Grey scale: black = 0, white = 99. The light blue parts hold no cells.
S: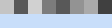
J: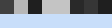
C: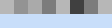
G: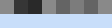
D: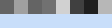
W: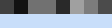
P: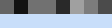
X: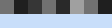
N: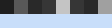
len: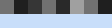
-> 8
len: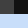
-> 2
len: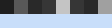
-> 8

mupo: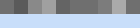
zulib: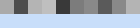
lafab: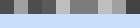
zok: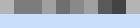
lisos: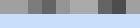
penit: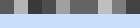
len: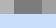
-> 4
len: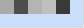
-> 5
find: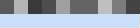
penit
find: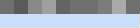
mupo
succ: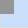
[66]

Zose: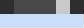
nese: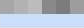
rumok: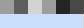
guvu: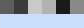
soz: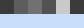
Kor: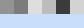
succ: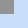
[48]
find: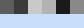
guvu
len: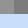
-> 2
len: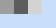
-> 3
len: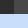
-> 2
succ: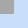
[69]
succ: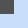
[78]

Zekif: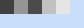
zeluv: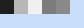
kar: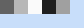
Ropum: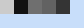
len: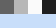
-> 4
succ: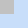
[89]
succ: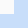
[12]

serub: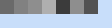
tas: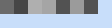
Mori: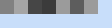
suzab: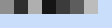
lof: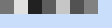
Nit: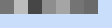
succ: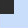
[68]
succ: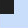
[36]
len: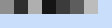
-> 7

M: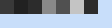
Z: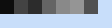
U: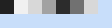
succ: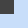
[17]
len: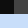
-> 2
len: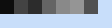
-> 7
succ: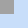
[17]
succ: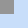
[31]
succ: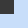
[13]
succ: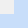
[84]

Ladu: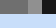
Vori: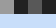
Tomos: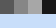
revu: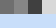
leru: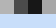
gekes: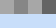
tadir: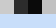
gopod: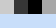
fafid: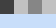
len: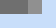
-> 3
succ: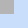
[29]
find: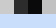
tadir
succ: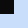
[75]
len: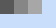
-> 3
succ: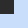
[4]

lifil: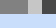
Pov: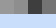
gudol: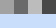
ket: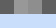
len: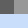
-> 2
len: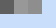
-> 3

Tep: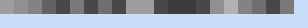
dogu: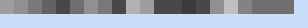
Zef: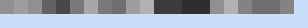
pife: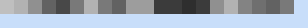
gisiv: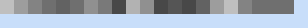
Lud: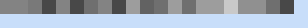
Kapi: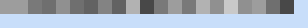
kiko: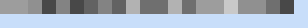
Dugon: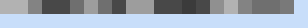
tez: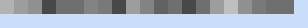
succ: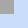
[47]
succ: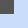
[28]
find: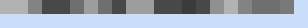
Dugon

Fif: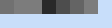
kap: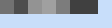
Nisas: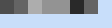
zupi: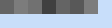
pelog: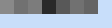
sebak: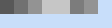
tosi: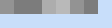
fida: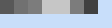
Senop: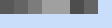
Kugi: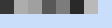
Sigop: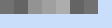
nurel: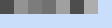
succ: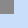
[44]
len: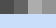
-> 4
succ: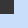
[67]
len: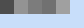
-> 5

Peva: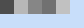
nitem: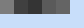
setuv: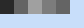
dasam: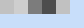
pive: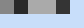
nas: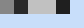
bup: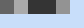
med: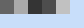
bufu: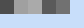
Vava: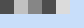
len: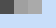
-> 3
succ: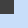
[20]
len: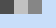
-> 3
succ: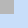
[52]
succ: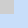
[48]
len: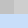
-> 2
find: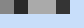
pive

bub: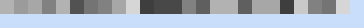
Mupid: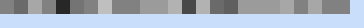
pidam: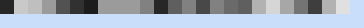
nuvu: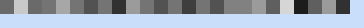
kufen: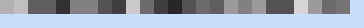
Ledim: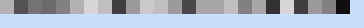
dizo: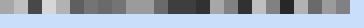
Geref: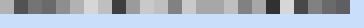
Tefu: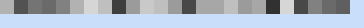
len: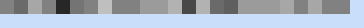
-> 25
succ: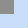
[69]

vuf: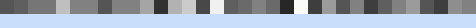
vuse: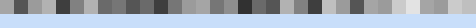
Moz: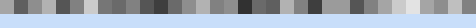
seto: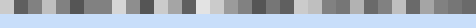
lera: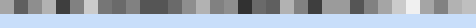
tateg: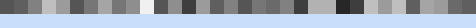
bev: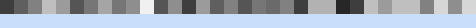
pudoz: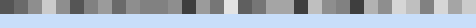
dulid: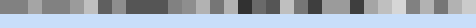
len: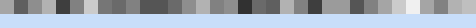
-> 34
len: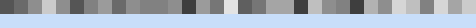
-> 34
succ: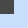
[93]

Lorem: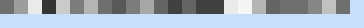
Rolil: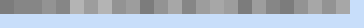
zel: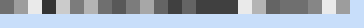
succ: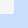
[70]
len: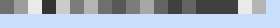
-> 19

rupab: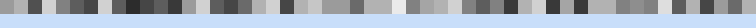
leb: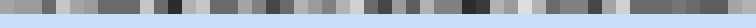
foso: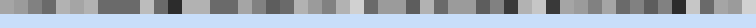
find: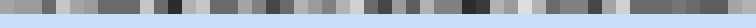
leb
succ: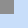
[50]
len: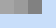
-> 3
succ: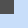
[81]
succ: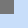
[41]
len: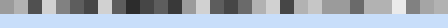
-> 32
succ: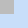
[41]

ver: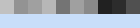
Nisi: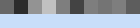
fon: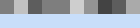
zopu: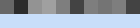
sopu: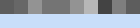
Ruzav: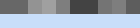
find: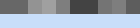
Ruzav
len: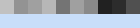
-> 10
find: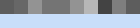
sopu
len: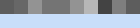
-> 10
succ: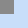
[13]

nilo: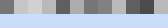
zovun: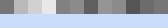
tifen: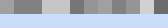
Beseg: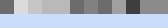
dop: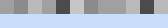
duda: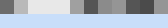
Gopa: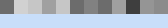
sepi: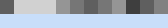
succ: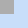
[46]
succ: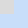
[77]
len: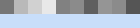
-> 10
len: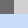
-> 2

